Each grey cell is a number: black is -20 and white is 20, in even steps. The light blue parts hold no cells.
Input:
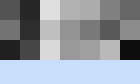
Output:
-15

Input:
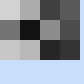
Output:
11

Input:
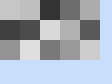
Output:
3

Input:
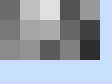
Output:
2

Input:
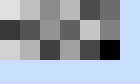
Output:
13

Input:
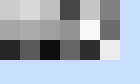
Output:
-14

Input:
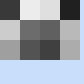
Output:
5

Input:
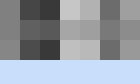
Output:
1

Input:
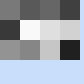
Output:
3

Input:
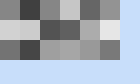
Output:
-2
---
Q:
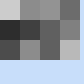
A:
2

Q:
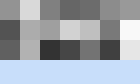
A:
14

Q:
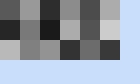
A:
4

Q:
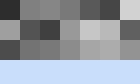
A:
0

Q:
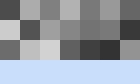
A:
7

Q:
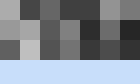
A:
-9

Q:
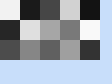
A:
-16
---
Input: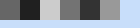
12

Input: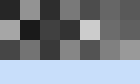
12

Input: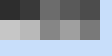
11

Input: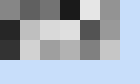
16

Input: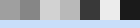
17

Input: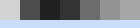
13
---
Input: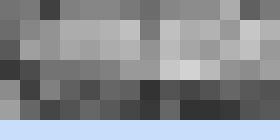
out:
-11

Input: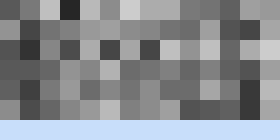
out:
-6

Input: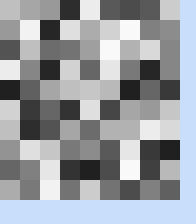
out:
3

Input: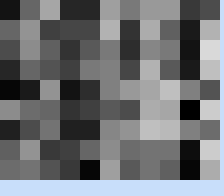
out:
-15

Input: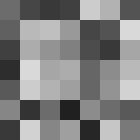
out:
-6

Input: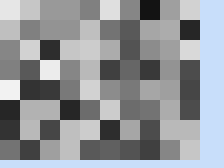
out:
-14

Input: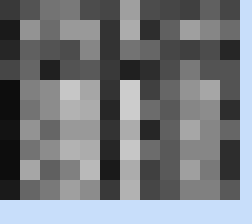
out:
-18

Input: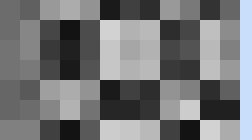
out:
-4
